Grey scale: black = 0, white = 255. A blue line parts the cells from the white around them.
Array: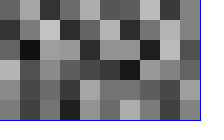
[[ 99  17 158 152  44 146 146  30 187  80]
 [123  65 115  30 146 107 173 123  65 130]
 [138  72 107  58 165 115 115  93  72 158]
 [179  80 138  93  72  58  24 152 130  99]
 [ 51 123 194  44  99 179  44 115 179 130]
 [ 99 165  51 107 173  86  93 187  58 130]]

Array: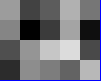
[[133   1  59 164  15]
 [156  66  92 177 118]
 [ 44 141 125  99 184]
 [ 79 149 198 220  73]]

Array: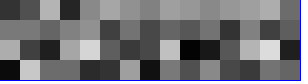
[[173  64  31 166 213  94  58  72 192   3  24  87 180 220  31]
 [ 51  80 180  37 137 166 145 129 159 151 137 151 159 173 108]
 [121 121 101 129 145  64 115  72 101  87 115  51 129  64  94]
 [ 11 200 108 108  43  51 159  17 121  80 137  72  58 115 101]]

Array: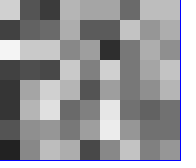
[[ 65  78  72 201 128 208 120 165 195]
 [208  84  59 181 165 165 106 189 189]
 [ 65  98 106 173  91  91 195 150 173]
 [ 34 136 189 173  72 136 195 128 150]
 [ 84 143 150 120 158 236 150 113 113]
 [ 53 165 208 181  84 158 120 143 181]
 [ 53 181 224 106 128 230 113  98 113]
 [244 201 201 136 158  46 120 173 143]]

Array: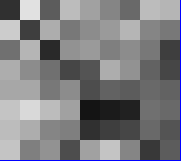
[[204  62 173 120 140 154 181 133 120]
 [196 127 146  77 161 196 133  56  92]
 [173 140 112  70  84 173 146  98  70]
 [167 167 120 140  77  98  92 105  98]
 [188 173 133 127  48  62  70 105  84]
 [112 181  41 146 154 127 140 120  62]
 [196 217 188 161  20  27  33 112 105]
 [ 48 225  92 188 161 133 105 188 181]]

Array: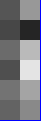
[[ 71  37]
 [ 99 137]
 [ 85 152]
 [115 164]
 [107 186]
 [ 79 228]]

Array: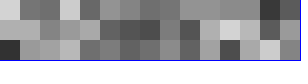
[[211 117 111 204 104 147 132 111 117 147 147 139 139  57  91]
 [ 50 154 162 184 111 124  98 111 139  98 162  77 169 204 132]
 [176 176 132 154 169  98  84  77 124  84 176 211 184  91 154]]

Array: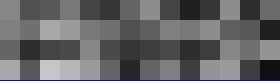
[[100  46  68  74 134  74  54  62  74  46  62 134 112 148]
 [134  80  88 120  68  54 100 141  68  32  54 141  46 106]
 [168  88 198 183 155 100  39 100 127  62 148 155  62  16]
 [127 112 168 155 120 112  80  94 127 120 141  94  88  32]]
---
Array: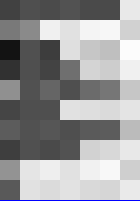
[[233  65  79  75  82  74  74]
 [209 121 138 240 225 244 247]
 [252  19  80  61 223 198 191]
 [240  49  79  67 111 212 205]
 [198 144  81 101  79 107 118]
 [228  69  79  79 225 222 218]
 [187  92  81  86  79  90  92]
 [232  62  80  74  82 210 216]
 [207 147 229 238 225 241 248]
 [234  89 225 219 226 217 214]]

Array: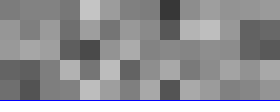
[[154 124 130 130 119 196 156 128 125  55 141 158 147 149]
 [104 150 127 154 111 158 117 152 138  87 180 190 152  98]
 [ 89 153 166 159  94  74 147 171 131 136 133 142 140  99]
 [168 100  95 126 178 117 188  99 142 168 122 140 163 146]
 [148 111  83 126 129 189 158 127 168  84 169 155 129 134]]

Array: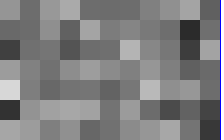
[[ 96 149 109 152 170 109 108 109 128 144 164]
 [111 105 108 143  97 164 124 133 121 110  43]
 [163  64 112 117  84 109 111 180 135 119  61]
 [106 156 129 113 141 157 139 128 150 127  96]
 [109 215 126 104 115 117  99 119 185 143 151]
 [ 68  50 147 161 167 162 115 155 108  75  98]
 [ 56 166 156 127 144 103 113 139 150 167 116]]

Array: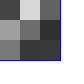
[[ 98  68 215]
 [ 48 159 109]
 [ 57 120  56]]

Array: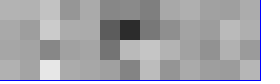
[[172 179 178 194 150 170 135 138 127 168 175 161 159]
 [175 169 158 203 172 171  92  44 120 143 163 157 186]
 [155 166 163 135 161 165 116 186 197 179 162 146 177]
 [182 177 164 231 171 167 160 132 188 149 170 158 156]]

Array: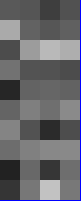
[[ 81  89  85  62]
 [ 96 170  98  86]
 [174  76 156 185]
 [ 76 114  83  82]
 [ 98  38  99 102]
 [138 100 127 111]
 [ 77 132  82  43]
 [137 109 128 136]
 [110  34 104  54]
 [120  53 119 194]]

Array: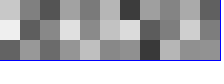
[[ 96 200 128  84 162 122 182  60 159 132 170]
 [125 239  94 136 224 138 194 219  92 126 207]
 [146  99 152 107 149 191 136 144  57 182 144]]
